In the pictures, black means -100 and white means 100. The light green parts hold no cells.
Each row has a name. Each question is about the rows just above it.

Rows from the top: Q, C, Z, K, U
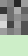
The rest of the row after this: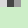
[-36]
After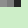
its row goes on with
[23]

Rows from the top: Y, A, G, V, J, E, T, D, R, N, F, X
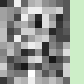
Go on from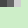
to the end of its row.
[ 63  14  26 -68 -45 -32]
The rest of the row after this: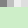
[-68   2 -20  38]
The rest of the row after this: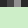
[26  2 74]
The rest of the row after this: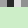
[-68 -32]
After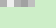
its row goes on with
[ 26 -20]
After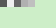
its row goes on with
[ 14   2 -20 -32]

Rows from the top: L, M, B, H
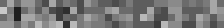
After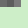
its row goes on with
[ 31   8  -4 -40  -4   8  18 -27  44  18 -40 -40 -16  18  -4 -27  31   8
 -27   8]
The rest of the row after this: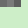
[-27 -27 -52  44   8   8 -40 -40  18  -4 -40 -16]
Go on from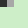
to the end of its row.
[-40 -16 -16 -16  18  31 -16 -16 -27 -27  31 -27 -40  18  18 -27 -27 -27
 -16  31  18]
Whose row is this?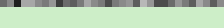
B
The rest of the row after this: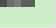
[-27 -52  44   8   8 -40 -40  18  -4 -40 -16]
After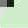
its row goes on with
[-16   8 -27   8 -40 -52 -63  31 -40 -16 -16 -16  18  31 -16 -16 -27 -27
  31 -27 -40  18  18 -27 -27 -27 -16  31  18]
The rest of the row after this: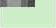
[ 31 -27  -4 -16 -40  18  -4 -27 -27 -40 -27  -4 -27 -27 -27  -4  -4   8
   8 -16  -4 -16  -4  31 -16]

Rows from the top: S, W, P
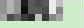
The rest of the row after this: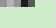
[-41 -30  84  50]
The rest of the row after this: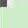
[50]

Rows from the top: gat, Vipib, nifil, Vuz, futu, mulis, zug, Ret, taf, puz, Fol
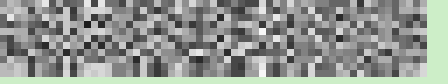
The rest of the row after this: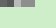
[-11 -44  69  81  36   1  24 -66  58  69 -31 -44 -31 -21 -21 -11  69 -21
   1 -21 -31  24   1  11   1   1 -31  58  24 -31 -55  24  11  36  36  24]
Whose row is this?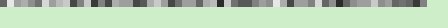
nifil
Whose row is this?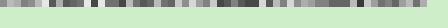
gat
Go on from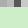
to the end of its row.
[-31   1  36  24  46 -11 -44  11 -31]
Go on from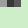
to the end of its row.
[-44  58  24 -11 -31  24 -66   1 -44  11 -11  46 -21 -21 -44  36  69 -21
 -31  46  11  11 -11 -44  69  81  36   1  24 -66  58  69 -31 -44 -31 -21
 -21 -11  69 -21   1 -21 -31  24   1  11   1   1 -31  58  24 -31 -55  24
  11  36  36  24]
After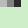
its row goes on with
[ 58  24 -44  24  11  11  46 -44 -66 -31  11 -11  69 -44 -44  24  58  69
  36   1  46 -55  11  11  11  69 -11  11 -11  11   1  46 -55   1  36  36
 -21   1   1 -31   1]

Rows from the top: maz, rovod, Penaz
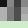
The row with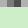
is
Penaz
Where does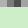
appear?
rovod
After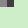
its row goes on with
[6]
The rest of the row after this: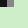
[-51   6]
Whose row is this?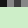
maz
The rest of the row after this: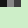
[6]

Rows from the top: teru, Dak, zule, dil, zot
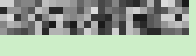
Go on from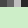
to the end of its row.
[ 40  40  30 -57 -19  62  30 -57 -44  62 -57  50  30 -44 -69 -69 -19 -19
  -8 -44]
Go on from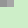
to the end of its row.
[-8]
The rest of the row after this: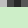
[-19  17  40  50  30]
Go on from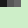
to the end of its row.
[ 62  62 -69  62]
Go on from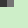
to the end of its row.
[ 50 -57   4  40  62  17   4  17  40 -57 -57 -69   4 -19  40 -80 -80 -32
 -19  62  62 -69  62]
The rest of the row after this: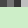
[-44 -69 -32 -19  17  40  50  30]

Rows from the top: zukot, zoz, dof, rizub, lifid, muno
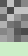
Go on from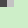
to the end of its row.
[53]
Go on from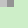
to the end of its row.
[-8]
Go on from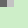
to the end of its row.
[16 -8]
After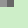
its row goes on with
[5]
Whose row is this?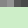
lifid
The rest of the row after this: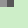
[-43]
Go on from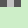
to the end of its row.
[5]

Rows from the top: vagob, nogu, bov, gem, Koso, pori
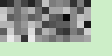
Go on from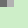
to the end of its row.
[-26 -36 -93   7  51  40]
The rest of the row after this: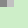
[40]
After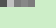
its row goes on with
[-59  -3 -72]

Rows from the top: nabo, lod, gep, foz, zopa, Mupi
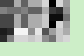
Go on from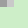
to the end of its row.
[35]
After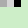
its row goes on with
[68 24]
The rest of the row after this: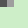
[58 35]
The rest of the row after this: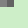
[-23  35 -55 -67  12]

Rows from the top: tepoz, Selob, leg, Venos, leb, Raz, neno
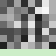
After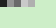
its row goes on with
[ -5  48 -75]
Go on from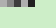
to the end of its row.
[-5 27]
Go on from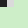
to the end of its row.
[-52 -17  27]
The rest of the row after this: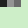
[ 58  37  -5  48 -75]
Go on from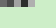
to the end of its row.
[-42  81  37]
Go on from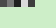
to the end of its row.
[-17  27]
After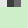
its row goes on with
[58]

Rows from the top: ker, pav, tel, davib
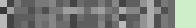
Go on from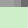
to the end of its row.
[ 15  25  -5 -15  36   5   5 -37  36  15 -37 -15]
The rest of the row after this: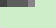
[-37 -15  46 -26 -15  15  36 -37  -5 -15]
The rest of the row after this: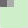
[  5   5 -37  36  15 -37 -15]

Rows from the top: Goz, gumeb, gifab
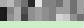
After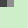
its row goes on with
[ 24  12   2  66  56  12 -11]
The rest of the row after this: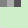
[ 12  24  12   2  24  24 -11  24]
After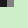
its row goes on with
[ 34 -34  12  24  12   2  24  24 -11  24]

